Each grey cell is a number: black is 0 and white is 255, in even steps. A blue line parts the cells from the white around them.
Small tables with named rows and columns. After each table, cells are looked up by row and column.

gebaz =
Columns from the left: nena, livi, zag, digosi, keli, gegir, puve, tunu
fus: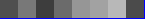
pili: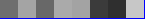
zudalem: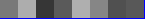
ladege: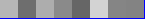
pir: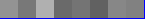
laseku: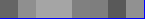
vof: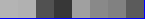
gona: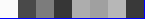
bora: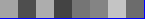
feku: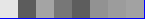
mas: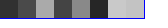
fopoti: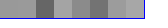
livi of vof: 177
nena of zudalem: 121
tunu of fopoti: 167
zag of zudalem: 54
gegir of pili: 59
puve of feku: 156
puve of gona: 183
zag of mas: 170
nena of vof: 180
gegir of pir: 97
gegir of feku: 146
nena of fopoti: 153
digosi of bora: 67
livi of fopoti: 154
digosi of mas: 68
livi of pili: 164
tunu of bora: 108
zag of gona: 124
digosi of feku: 119

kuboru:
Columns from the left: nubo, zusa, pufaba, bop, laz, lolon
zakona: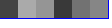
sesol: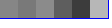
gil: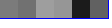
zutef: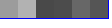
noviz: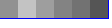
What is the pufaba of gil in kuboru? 158
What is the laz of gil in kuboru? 27
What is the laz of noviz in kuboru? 114
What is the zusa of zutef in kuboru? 178
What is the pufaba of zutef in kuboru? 73
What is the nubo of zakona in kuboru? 67
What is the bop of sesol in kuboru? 94
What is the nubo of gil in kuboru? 123
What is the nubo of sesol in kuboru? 134

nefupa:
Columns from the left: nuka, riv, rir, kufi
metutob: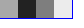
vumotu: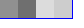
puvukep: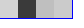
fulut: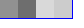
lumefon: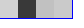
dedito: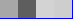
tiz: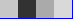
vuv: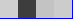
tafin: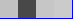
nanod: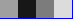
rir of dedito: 211
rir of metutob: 126
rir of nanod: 124
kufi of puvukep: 203
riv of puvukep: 58
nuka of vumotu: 144
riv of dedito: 94
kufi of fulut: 204
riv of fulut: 110
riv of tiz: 50
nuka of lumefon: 210
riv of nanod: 23
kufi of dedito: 206

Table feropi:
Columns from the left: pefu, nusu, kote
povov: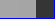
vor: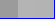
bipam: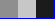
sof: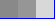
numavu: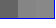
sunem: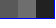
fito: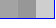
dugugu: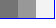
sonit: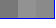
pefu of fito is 163
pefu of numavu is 100
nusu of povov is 165
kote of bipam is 27
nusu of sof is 150
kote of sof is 216
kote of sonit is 138
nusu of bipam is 199
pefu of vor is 155
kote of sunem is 33
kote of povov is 53

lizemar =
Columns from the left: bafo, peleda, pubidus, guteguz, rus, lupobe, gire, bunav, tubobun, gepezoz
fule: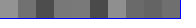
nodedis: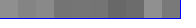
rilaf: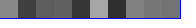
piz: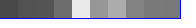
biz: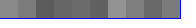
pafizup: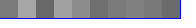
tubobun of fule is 100
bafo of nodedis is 143
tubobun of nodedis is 144
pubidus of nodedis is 137
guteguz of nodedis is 116
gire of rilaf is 47
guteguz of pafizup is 160
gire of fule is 143
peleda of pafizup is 166
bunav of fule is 106
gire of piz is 172
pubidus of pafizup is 104
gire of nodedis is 104
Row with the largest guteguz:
pafizup

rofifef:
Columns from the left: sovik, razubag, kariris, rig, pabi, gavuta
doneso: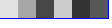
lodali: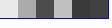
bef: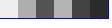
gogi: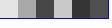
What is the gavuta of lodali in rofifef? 65
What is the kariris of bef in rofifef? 83
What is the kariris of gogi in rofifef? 71
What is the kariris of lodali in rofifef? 76
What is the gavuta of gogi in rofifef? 80
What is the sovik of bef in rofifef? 238
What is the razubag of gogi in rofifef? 168
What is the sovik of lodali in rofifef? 233
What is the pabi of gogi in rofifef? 53
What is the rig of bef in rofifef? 180
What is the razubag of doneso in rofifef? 166
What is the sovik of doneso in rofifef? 226
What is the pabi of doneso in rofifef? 51
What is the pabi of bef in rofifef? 67

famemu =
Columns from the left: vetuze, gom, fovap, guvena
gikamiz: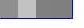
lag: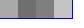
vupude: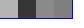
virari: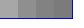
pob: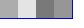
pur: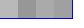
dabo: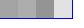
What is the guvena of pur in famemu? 160
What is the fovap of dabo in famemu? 148
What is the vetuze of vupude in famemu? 180
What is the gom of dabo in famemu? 173
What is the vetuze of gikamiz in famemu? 143
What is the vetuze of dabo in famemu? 164
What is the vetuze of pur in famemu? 185
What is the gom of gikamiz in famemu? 194
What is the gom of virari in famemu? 143
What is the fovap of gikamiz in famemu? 128
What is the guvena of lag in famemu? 196
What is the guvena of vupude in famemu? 127

